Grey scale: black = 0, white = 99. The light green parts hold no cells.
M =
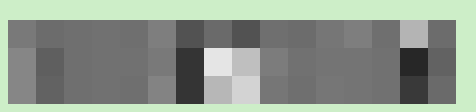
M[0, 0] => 47
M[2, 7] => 71
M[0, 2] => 43
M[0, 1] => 42
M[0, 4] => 43
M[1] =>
[52, 37, 43, 44, 44, 47, 20, 89, 74, 48, 44, 45, 45, 44, 15, 38]
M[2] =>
[52, 38, 43, 44, 43, 51, 20, 71, 82, 46, 43, 46, 45, 44, 22, 41]
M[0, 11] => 46
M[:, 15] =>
[42, 38, 41]
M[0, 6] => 32
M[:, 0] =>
[47, 52, 52]

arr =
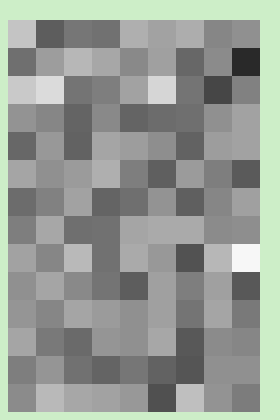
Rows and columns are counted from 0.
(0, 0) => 76
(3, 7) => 56
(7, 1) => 65
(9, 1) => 64
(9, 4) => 36
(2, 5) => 83
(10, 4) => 56
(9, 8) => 34
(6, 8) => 62
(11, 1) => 47
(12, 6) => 33
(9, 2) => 53
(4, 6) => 38
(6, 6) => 37
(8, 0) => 63
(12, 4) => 46
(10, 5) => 62
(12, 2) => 44
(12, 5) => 38
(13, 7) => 57
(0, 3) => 44
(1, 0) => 43
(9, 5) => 62
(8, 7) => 71
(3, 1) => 52
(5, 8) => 35
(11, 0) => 64
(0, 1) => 36
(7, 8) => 55
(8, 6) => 32
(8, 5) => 59
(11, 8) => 52
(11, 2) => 41
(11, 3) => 58

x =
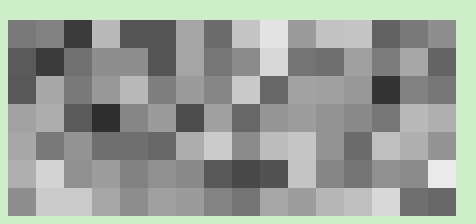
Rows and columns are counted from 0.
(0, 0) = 47
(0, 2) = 23
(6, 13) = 84
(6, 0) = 55
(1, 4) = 55
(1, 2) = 44
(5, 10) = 76
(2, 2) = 47
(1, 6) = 64
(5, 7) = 34
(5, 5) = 56
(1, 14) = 65
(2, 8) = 78
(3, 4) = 52
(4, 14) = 68
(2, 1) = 65
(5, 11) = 52
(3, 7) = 62
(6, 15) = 40
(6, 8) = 45
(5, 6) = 53
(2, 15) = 46
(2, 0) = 34
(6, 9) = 65
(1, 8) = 54
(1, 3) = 55
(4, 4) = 43
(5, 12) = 45
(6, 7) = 51
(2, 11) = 62
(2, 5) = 49
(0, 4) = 33
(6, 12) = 74
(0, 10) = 60

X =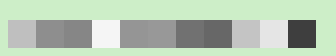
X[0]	74
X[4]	58
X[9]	89

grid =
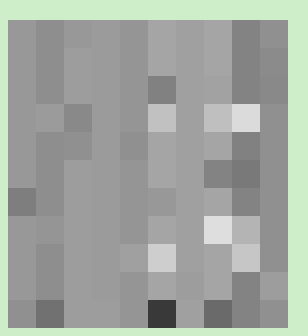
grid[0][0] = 59
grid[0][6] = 62
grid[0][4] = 58
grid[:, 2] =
[59, 61, 61, 53, 56, 61, 61, 61, 61, 61, 61]
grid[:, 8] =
[51, 51, 51, 85, 50, 47, 51, 70, 77, 51, 51]
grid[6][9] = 56
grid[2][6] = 62
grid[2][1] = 55
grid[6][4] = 58
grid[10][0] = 56
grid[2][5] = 50
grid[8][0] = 59
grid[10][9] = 56
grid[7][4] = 58
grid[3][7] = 74
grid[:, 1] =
[55, 55, 55, 60, 55, 55, 55, 58, 55, 55, 44]
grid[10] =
[56, 44, 61, 61, 58, 22, 62, 41, 51, 56]
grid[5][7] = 51
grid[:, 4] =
[58, 58, 58, 58, 56, 58, 58, 58, 62, 58, 58]
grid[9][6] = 61
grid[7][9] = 56
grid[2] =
[59, 55, 61, 60, 58, 50, 62, 63, 51, 53]
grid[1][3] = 60
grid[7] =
[59, 58, 61, 60, 58, 64, 62, 86, 70, 56]

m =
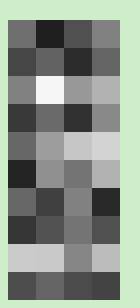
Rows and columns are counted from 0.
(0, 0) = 43
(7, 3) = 31
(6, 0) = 40
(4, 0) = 40
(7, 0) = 21
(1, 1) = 38
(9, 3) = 26
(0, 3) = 50
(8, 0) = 79
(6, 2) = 50
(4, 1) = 61
